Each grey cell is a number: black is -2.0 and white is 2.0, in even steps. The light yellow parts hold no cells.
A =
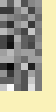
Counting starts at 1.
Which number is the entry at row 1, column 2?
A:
-0.5
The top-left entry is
0.7
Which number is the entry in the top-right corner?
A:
0.3
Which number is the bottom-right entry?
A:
-0.1
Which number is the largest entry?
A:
1.9
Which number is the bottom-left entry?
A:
1.1
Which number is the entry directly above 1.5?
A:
1.1
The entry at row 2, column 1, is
-1.1
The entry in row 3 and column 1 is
0.5
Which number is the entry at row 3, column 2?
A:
0.1
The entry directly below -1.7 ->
0.9
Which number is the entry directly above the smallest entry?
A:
0.7
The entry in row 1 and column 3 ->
0.9
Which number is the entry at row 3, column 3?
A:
-0.1
